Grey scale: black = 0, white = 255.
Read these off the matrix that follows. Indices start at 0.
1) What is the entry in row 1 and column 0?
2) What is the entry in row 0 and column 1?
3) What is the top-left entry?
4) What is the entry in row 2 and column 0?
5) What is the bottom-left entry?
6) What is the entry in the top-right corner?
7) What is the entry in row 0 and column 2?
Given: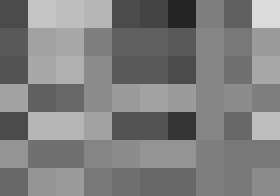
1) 89
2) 197
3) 75
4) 83
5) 104
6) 219
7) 189

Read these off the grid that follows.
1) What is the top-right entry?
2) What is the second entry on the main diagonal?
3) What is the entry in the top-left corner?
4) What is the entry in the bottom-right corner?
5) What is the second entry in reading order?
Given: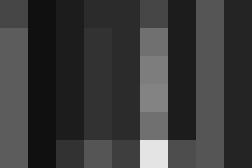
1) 36
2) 16
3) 69
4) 36
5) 16

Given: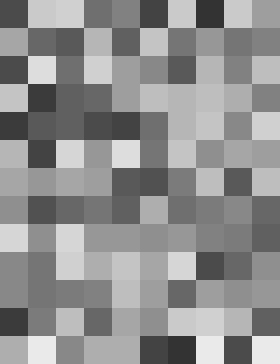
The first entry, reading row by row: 75
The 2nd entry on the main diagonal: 103
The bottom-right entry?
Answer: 234
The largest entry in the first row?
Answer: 208
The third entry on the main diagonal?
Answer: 111
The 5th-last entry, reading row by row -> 67
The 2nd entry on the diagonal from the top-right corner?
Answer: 117
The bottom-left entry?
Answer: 174
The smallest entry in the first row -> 51
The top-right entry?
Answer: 158
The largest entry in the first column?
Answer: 214
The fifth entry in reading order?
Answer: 129

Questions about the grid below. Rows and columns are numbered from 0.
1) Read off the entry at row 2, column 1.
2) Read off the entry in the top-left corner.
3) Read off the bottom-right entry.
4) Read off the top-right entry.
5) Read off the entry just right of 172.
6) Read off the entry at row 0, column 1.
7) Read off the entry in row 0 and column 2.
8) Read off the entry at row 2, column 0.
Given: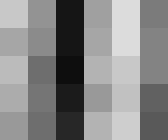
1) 110
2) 200
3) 89
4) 123
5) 117
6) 147
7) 21
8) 187

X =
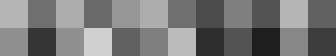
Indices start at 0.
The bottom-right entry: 60
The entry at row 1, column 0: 143
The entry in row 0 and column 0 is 181
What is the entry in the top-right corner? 97
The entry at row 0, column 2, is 173
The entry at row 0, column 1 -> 111
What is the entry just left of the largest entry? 143

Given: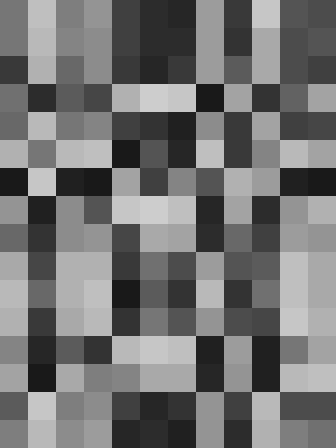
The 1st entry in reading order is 118
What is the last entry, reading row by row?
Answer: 112
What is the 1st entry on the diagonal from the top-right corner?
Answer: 76
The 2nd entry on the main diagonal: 185
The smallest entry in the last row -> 32
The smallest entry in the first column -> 25
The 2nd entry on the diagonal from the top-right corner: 76
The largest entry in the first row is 198
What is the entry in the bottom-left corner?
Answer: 126
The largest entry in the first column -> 185
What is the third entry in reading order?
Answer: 126
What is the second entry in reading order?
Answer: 191
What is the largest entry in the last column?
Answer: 191
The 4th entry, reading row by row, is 148
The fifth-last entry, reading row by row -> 148

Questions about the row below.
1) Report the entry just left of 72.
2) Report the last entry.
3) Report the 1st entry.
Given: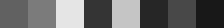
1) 38
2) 24
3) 97

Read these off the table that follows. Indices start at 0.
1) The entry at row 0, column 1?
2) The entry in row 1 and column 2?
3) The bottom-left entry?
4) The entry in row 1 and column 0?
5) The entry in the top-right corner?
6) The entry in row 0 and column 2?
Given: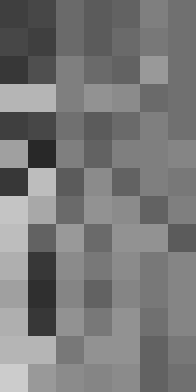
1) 71
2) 106
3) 204
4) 71
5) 112
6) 106

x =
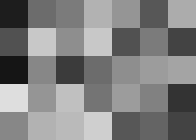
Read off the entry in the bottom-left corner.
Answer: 135
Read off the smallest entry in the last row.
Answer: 67
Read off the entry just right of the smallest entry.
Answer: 135
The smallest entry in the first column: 21
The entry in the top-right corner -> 172
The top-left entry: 29
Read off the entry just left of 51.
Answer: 129
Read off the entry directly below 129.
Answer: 100

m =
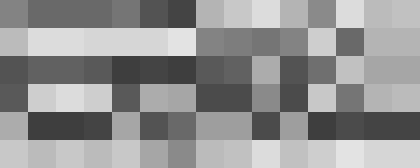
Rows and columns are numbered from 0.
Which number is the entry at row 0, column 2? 105
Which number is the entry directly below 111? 200
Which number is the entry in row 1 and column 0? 187
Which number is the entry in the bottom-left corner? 200
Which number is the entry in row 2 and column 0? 83
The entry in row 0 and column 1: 105
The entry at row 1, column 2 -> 220
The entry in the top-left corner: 131
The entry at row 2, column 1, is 97
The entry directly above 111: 206
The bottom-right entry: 214
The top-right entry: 193
